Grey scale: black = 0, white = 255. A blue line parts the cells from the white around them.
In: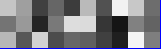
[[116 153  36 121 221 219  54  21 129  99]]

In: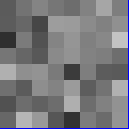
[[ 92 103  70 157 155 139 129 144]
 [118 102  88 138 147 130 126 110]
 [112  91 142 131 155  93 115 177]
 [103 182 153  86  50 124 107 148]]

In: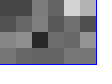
[[ 82 103 126  87 112  79]
 [118 103 100 100 119 117]]

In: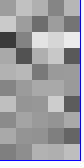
[[201 156 109 156 116]
 [168  82 174 200  89]
 [133 155 168 168 153]
 [139 164 154 147 169]
 [127 142 178 174 190]]

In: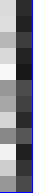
[[222  33]
 [217  35]
 [151  76]
 [213  42]
 [242  32]
 [151  74]]

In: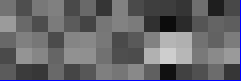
[[155 105  77 123  91  68 118 130 123  48  12  42  85 100  94]
 [ 74 148 134 101 145 144 113  78  76 177 206 183 121 138 154]]

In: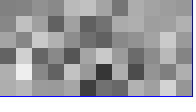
[[135 192 160  97 161  96 114 171 175 158 160 177]
 [ 99 208 102 137  85 165 201 155 107 140 185 132]
 [174 184 155 154 166  63 113 104 178 160 211 150]]

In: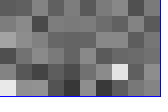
[[125 138  74 125 122 124 109  97 131  90]
 [ 79 114 138 122 100 137  90 104 107 113]
 [233 144 146  83  55 142  57  93 120 132]]

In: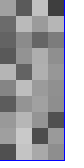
[[107 186 155 182]
 [ 89 147 174 143]
 [133 190 155 144]
 [153 182 148  80]
 [ 80 196 169 142]]
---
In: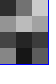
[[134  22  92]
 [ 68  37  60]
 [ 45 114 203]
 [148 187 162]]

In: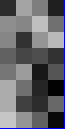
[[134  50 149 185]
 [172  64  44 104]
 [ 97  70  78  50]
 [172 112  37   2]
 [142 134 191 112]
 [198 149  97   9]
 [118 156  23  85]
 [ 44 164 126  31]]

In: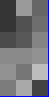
[[ 53  81 110]
 [ 75  88 132]
 [146 118 189]
 [138 138 146]
 [ 53 154 102]
 [124 169  67]]

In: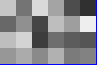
[[198 116 218 164  77  48]
 [104 144  69 190 158 238]
 [151 171 138 177 123 130]
 [190 212  61 110  92  85]]

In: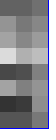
[[ 51  58 142]
 [ 72  79 128]
 [ 85  85 120]
 [ 98  98 112]
 [148 120 135]
 [163 128 148]
 [163 135 155]
 [219 176 189]]

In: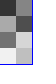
[[170  78]
 [ 52 133]
 [241 191]
 [114 214]]
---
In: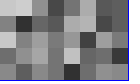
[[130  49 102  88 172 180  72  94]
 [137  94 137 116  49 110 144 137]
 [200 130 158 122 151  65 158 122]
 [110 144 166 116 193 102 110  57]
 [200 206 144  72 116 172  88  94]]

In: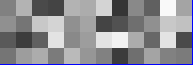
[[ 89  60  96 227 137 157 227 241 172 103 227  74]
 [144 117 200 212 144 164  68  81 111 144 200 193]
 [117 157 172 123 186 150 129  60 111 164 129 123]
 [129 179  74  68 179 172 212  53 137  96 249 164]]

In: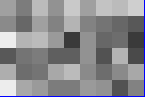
[[138 103 160 130 180 130 116 103  88]
 [174 109 116 168 187 138 109 138 168]
 [ 88 116 124  95  95 146  82 180  74]
 [160 124 187 146 201 160 195 187 207]
 [237 168 154 124 124 154 146  82 130]
 [237 180 187 154  58 146 103 109  58]]

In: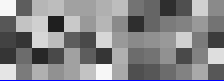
[[ 66  53 215 189  93  73 215 153 138 145 153 208 123  60]
 [247  93 182 189 161 161 176 189 115 101  46  79 208 138]
 [ 53 108  39  73 161  93  53 176 108 115 145  73 130 222]
 [229 123 176 145 161 195 247 169  79  87 108 130 169  87]
 [ 87 195 208  31 201 153 182 138  46 101 123 130 153 115]]

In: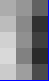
[[217 129  42]
 [188 137  48]
 [209 144  63]
 [172 150  97]
 [203 158  75]]

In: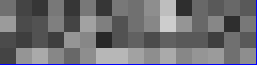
[[ 75  62  82  62 149 135  40  82  97  75  97  89  89  62 112  89]
 [112  68  54 120  54 120  54 120 112 142 190  46 104  89 104  89]
 [155  75  82 127  68 162 127  82 112 135 205 149 104 135  46 120]
 [ 68 149 170 135 104 142 183 183 162 142 170 135 149 155 112 142]]
